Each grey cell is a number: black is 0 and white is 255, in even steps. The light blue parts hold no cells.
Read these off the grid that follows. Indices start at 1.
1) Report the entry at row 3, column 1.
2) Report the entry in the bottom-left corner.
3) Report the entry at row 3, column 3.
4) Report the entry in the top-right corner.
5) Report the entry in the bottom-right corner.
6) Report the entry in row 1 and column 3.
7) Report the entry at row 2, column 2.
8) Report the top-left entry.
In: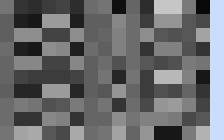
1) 95
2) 116
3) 141
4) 9
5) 177
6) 45
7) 31
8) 116

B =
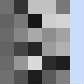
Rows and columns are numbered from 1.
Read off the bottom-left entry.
112
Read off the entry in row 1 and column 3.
193
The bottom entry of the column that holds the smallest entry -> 30
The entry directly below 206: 142
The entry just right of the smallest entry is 206
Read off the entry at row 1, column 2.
52
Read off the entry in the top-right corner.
120
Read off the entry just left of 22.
120
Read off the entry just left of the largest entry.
150

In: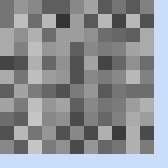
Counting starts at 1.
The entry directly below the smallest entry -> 157
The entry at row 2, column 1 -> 117
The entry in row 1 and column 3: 136
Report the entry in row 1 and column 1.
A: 117
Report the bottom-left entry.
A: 136
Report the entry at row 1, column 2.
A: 150
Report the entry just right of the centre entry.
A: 136
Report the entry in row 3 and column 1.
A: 170
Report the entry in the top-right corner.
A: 129
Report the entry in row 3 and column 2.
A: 144
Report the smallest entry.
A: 52
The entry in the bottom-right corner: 123
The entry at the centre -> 81
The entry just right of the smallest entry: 157
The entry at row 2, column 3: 109
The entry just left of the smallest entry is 184
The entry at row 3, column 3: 176
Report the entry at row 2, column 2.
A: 190
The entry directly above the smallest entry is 95
